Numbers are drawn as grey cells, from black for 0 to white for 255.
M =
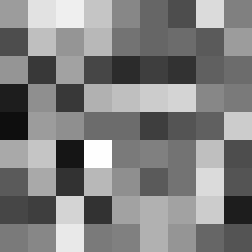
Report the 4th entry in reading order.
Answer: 197
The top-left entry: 156
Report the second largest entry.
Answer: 239
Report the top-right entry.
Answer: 128
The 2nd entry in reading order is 226
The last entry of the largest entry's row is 77
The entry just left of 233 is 135
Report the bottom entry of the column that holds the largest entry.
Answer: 122
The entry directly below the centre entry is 122
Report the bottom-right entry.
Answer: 84
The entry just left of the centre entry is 108
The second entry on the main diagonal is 191
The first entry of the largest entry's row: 169
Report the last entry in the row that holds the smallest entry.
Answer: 204
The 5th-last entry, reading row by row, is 128
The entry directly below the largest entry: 184
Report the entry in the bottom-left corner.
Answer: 122
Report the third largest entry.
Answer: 233
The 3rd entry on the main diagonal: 162
